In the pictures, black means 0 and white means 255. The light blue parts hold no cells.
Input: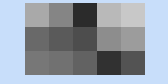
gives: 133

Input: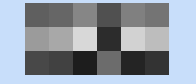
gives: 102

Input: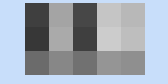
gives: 164

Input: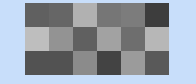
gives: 102

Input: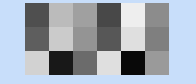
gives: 187

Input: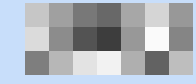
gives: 160

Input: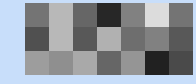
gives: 184

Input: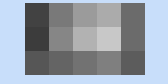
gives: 121
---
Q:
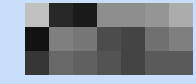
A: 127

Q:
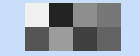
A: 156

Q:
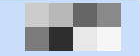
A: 46

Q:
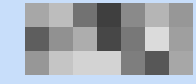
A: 145

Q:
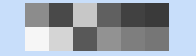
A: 213

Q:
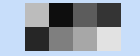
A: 127

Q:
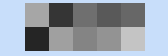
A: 160

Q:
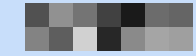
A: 94
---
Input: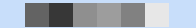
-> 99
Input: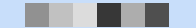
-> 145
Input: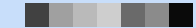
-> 65
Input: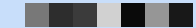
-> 120
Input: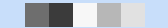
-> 110
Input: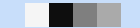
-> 245
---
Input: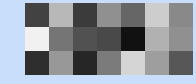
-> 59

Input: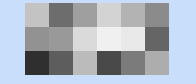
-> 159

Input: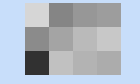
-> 151

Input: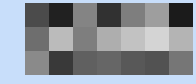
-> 132

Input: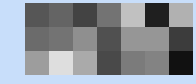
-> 67

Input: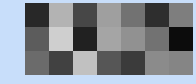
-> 71

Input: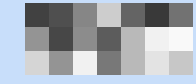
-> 134
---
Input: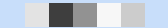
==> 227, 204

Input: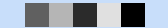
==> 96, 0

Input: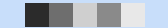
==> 43, 232

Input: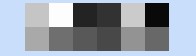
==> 197, 104

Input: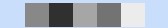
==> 136, 236

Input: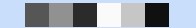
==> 86, 16

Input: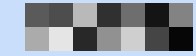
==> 90, 6

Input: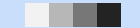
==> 242, 35

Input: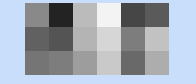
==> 137, 173

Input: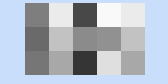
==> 126, 168
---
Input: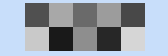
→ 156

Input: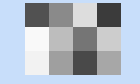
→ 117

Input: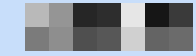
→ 22

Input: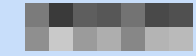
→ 73

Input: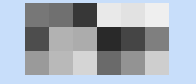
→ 69

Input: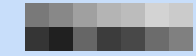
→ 211
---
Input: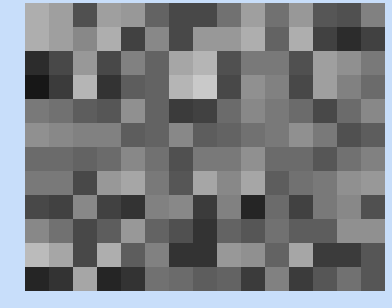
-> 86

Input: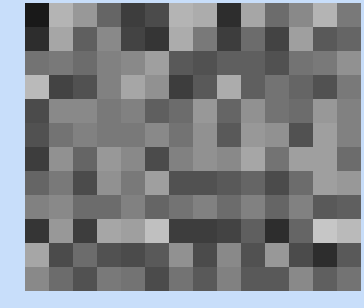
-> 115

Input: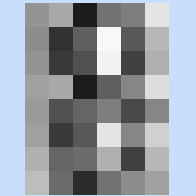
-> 160

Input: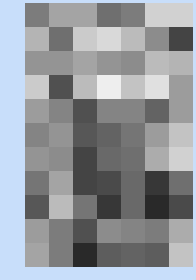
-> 195

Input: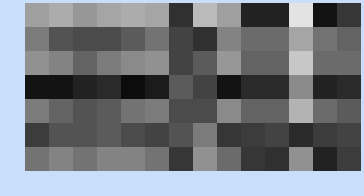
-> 60

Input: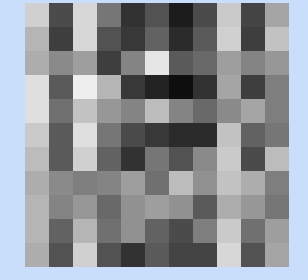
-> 165
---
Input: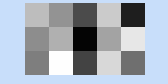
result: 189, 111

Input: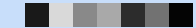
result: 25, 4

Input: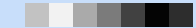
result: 194, 45

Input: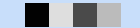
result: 2, 187

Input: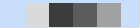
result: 218, 161

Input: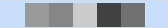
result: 154, 113
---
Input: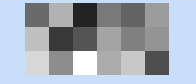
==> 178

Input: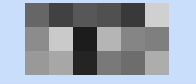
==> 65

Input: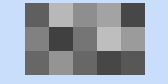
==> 184

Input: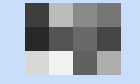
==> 188

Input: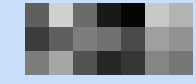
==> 208

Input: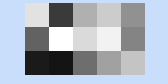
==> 58

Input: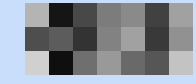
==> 21

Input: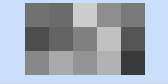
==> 107
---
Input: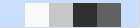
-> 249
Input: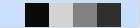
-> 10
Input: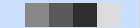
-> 135
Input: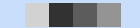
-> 210
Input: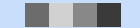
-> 108
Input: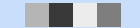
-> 181
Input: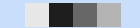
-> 231
